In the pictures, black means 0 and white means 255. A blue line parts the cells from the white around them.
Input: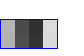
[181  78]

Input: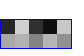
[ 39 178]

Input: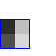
[ 44 215]

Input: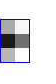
[170 113]

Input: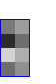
[121 111]

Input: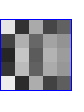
[229 176  91 171  94]

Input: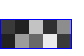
[ 58 156]

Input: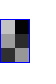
[195  44]
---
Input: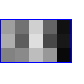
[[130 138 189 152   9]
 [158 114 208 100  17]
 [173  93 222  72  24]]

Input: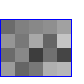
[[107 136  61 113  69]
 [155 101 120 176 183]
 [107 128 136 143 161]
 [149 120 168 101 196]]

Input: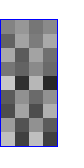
[[ 77 163  77 176]
 [ 91 145 106 145]
 [131 151 118 138]
 [ 99 163 124 169]
 [118  99 138 106]
 [157  83 145  91]
 [169  91 163 112]
 [199  48 183  40]
 [191  64 191  64]]

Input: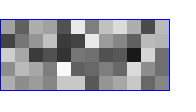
[[206 167  59  81  52 118 112  81  88  25 212 112]
 [ 67 118 149 192  59  67 233 155 134  96 186 180]
 [174 141 155 134 200 200  88 149 167 200 104 134]
 [141 186 167 126 249  96 104 126 104 219 141 112]
 [161  96 174 161  81 233 126 192 219 174  75 186]]

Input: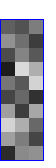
[[ 69 104  49]
 [145 111  61]
 [159 125  69]
 [ 76 132  88]
 [211 174 104]
 [ 96  82 125]
 [ 43 138 145]
 [159  61 167]
 [ 29 218 174]
 [118  88 211]]

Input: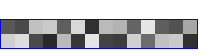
[[208 222  74  41 186  55 229  67  61 208 108 193 201  48]
 [ 88  74 193 201  94 216  48 186 179 100 229  94  82 167]]

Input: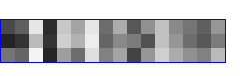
[[ 36  51 186  51 207 178 237 101 137 123  81 193 150 109  87 123]
 [ 73  95 230  44 199 164 230 109 172  87 144 193 137 117  95 150]
 [117 101 244  36 158 109 222 129 164  67 150 207 172 144 129 186]]

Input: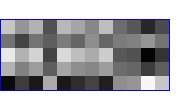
[[ 10  60  25 171  25  46  67  31 142 149 247 198]
 [115  67 115  94 123 102 142 102 123 129 149 115]
 [178 129 157  94 165 142 135 157 109 102  60  94]
 [198 149 178  81 184 165 135 190 109  87  39  75]
 [233 178 211  67 217 190 171 204  87  81   4  52]]
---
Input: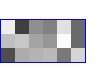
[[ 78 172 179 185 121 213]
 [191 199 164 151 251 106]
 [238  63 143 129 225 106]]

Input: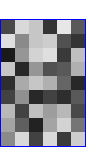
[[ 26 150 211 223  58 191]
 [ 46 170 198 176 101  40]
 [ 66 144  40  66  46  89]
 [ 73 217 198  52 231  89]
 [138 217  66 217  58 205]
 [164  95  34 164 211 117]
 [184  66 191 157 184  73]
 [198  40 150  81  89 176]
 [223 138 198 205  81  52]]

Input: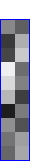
[[ 29 123]
 [ 57 174]
 [ 70 201]
 [103 167]
 [115 159]
 [136  95]
 [143  82]
 [182  63]
 [216 129]
 [239 109]]

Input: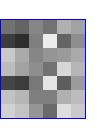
[[ 60  46 127 236 100 142]
 [ 68  60 120 228  93 155]
 [114 100 134 114 176 162]
 [188 162 142 114 215 182]
 [195 182 127 127 176 188]
 [201 170 134 149 155 170]
 [209 195 149 106 222 201]]

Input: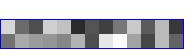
[[114 170 155 149 134 178  78 230 251 162  70 186  99]
 [215 107  78 207 193  42  84  64 120 201  91 186  56]]

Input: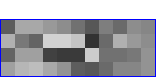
[[ 93 168 168 153 141 113  87 126 106 141 134]
 [100 160 160  65  58  58 204 113 113 120 147]
 [160 182 189 168 147  93  87 106 134 134 147]
 [176 120 100 210 210 196  51 106 176 153 141]]

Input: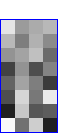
[[ 32 199  86  93]
 [ 66 147  78 132]
 [ 78 214 120 235]
 [ 99 163 126  59]
 [147 163 192 107]
 [184 126 177 139]
 [229 155 171 184]
 [249 113 206  32]]

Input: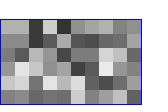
[[124  90 185 150  71 124 124 213 192 104]
 [130 138 104 116 110 205 130 158 192  97]
 [138 138  57  90 170  84  77 104 110 164]
 [150 228 199 144 164  65  90 235 150 130]
 [177 177  57 205  51 144 164 177 130 144]
 [199 213 116 228 185 221  97  77 110 158]]

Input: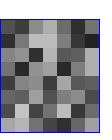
[[ 47 120 188 188 126  55  34]
 [ 61 132 140  61 166  88  95]
 [ 75 195  68 114 188  55 108]
 [ 81  61 140 174 108  47 114]
 [102  95 159  81 126 140  75]
 [114  41 146 159  41 126 174]
 [132 146  47 180  88  95 174]
 [166 180 114  68  47 102 159]]
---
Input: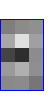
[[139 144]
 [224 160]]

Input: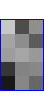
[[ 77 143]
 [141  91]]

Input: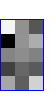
[[145  86]
 [147 173]]

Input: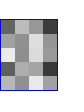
[[188 152]
 [144 222]]

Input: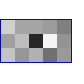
[[166 165]
 [189  38]]

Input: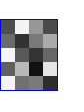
[[244 151]
 [ 50 121]]

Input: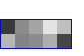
[[140 164]
 [132 140]]

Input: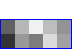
[[183 241]
 [153 124]]
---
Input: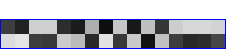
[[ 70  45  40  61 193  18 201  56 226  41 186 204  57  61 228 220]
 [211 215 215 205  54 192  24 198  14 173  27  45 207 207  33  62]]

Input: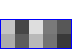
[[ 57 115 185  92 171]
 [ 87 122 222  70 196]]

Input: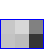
[[ 53 188 195]
 [129 215 199]]

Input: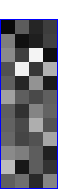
[[133  41 111  95]
 [ 51  93  24 188]
 [ 32  93 126 138]
 [166  82  69 103]
 [ 83 174  73  98]
 [ 99 132  49  94]
 [ 95  73  94 161]
 [ 27 147  38  95]
 [178  55 241  81]
 [ 15 244  63 138]
 [ 65  31  16 125]
 [ 61  37  92   9]]

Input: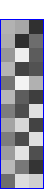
[[207 221 109]
 [ 52 120 184]
 [ 79 227 157]
 [223  76 125]
 [ 67 215 164]
 [224  77 124]
 [ 62  93 183]
 [177 243 117]
 [ 82  67 180]
 [ 92 238 151]
 [109  47 173]
 [ 48 167 178]]

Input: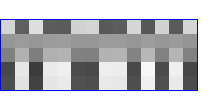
[[ 76 234  80 240  78 231 233  78  81 234 229  66 226  77]
 [ 71 240  75 246  73 237 238  73  76 239 234  60 231  72]
 [129 181 129 183 131 180 179 128 129 179 176 126 177 128]
 [149 155 151 157 150 155 155 151 151 157 156 150 155 150]
 [213  90 210  87 214  92  89 212 209  91  92 223  95 212]]
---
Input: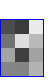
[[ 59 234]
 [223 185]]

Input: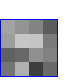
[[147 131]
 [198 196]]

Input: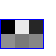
[[234  38]
 [121 135]]

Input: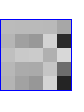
[[186 186]
 [160 152]]

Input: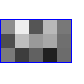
[[238  85]
 [190 154]]

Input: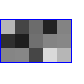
[[ 69 108]
 [ 30 112]]

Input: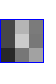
[[181 123]
 [203 120]]

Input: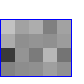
[[162 173]
 [143 148]]
